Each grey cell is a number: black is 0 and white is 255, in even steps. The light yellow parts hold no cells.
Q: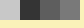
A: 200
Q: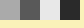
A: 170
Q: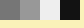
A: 118
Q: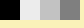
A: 0
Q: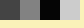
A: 68
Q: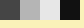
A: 69
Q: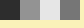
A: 45
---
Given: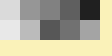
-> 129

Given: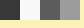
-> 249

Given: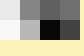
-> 133

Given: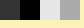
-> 2

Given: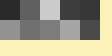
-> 203

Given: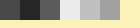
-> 236
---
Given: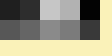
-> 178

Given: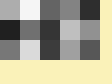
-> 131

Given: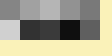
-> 146

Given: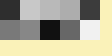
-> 173

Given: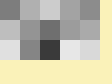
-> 163

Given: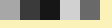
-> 209
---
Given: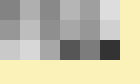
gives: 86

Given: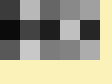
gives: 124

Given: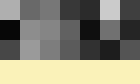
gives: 49

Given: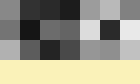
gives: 150

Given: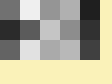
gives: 170

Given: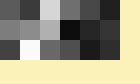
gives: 79

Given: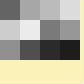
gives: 79

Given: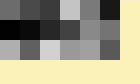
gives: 153

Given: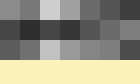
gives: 133

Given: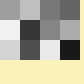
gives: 79
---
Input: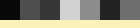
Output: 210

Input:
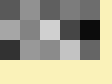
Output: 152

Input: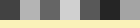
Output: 208

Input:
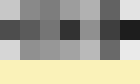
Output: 163

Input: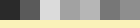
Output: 162

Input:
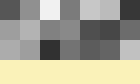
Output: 115

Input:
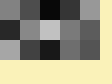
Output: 65

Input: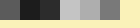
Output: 44

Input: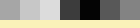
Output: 60

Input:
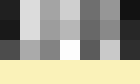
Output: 253
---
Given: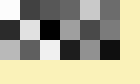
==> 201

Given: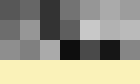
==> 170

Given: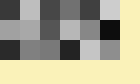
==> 64

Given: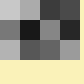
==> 60

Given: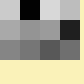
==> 216

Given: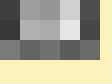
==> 208

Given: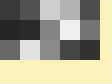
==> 179

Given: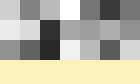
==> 57

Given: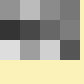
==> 139

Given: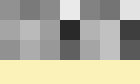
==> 116
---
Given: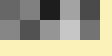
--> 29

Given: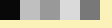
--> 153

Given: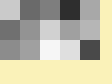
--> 126

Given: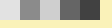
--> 207

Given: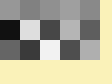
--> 144

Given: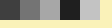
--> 167

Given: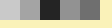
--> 36

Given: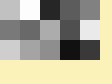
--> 38

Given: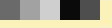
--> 207

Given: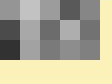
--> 156
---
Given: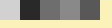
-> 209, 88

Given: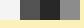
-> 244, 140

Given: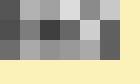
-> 85, 97

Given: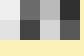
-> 239, 88

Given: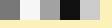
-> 120, 203

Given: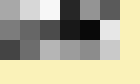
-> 168, 201
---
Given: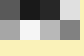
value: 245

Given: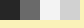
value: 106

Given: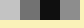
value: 114

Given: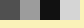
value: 156

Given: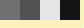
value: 82

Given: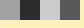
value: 45

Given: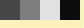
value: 126

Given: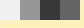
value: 150

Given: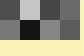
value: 21
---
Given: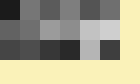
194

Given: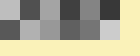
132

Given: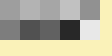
193

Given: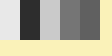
117

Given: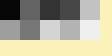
71

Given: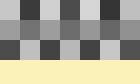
102

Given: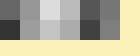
86

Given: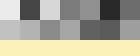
41
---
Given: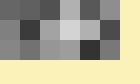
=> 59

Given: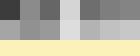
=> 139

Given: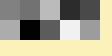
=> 114

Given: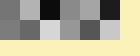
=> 179

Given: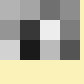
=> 55

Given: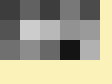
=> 204

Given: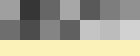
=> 54

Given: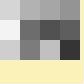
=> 109
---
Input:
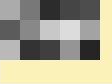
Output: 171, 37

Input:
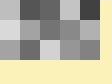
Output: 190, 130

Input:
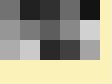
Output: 114, 164

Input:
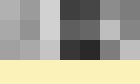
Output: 177, 190

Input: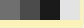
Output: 111, 227

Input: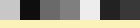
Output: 199, 56

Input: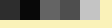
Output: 45, 196

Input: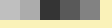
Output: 191, 130

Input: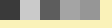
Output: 58, 150
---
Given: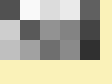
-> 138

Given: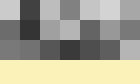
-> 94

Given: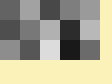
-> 25

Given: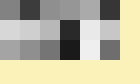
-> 239

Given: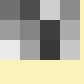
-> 56

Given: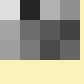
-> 74

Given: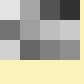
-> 128
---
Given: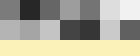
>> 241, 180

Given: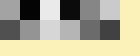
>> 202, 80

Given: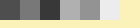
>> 236, 78

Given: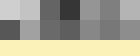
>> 180, 87

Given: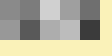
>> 111, 152

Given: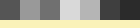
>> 43, 85

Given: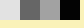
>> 3, 226
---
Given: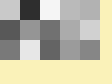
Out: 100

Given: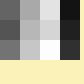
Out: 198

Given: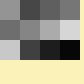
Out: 64

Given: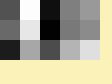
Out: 76

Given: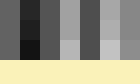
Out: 78

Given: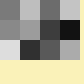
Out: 48

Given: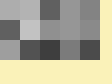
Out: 62

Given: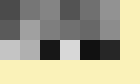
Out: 216
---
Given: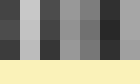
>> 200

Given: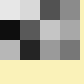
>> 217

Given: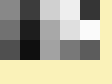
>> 60

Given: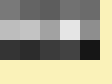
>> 100

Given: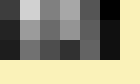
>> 209

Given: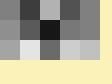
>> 61

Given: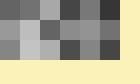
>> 114
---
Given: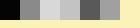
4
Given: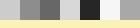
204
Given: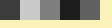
60
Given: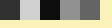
49
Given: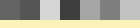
99
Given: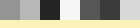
148
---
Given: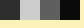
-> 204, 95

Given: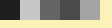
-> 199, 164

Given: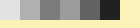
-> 226, 176

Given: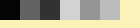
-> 210, 188

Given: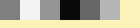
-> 243, 182

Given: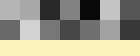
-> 210, 197

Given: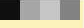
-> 198, 167
